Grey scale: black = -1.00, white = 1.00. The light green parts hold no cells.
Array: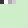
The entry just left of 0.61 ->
0.35
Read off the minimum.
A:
-0.59

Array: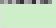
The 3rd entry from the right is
-0.14
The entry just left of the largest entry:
-0.60
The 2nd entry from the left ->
0.43
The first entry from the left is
0.09

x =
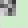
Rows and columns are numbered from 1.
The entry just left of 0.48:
0.59
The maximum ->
0.69
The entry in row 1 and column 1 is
0.12
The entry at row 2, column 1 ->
-0.33
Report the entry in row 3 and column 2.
0.48

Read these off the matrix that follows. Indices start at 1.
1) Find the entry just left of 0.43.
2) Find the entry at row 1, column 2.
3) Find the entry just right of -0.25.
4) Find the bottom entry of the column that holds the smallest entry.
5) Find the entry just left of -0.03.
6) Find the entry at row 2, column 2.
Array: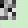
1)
-0.94
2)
0.21
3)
-0.35
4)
-0.25
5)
0.56
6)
0.43

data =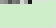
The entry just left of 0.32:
0.67
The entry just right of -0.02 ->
-0.12

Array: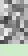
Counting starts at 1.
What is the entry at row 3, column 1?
0.66
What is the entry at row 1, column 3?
-0.29
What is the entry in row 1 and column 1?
0.66
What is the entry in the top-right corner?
0.66
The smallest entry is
-0.52
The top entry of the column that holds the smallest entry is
0.04
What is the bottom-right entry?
0.54
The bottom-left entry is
-0.42
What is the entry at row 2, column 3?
0.30
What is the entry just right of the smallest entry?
-0.29
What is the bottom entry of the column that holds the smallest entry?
-0.29
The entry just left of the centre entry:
0.04
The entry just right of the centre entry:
-0.19
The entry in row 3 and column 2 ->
0.41

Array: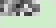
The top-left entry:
-0.32
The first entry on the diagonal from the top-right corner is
0.80
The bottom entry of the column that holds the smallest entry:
-0.45
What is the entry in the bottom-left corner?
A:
0.36
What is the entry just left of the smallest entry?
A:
-0.11
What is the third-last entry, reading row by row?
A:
-0.57
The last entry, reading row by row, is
0.67
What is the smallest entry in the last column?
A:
-0.11
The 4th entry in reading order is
0.12
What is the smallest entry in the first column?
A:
-0.45

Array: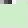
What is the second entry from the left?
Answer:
-0.32
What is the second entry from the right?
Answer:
-0.57
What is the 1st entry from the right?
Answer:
0.91

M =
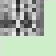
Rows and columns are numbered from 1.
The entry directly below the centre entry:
-0.47
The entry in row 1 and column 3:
0.36
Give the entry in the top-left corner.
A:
0.36
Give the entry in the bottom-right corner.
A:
-0.12
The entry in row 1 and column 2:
0.49
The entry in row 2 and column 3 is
0.36
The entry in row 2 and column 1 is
0.24
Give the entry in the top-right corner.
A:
0.01
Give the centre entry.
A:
0.73
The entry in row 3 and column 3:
0.24
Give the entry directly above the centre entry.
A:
0.73
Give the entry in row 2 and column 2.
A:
0.01
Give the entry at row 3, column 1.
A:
0.36
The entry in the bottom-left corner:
0.24

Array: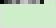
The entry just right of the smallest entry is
-0.55
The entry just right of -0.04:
0.32
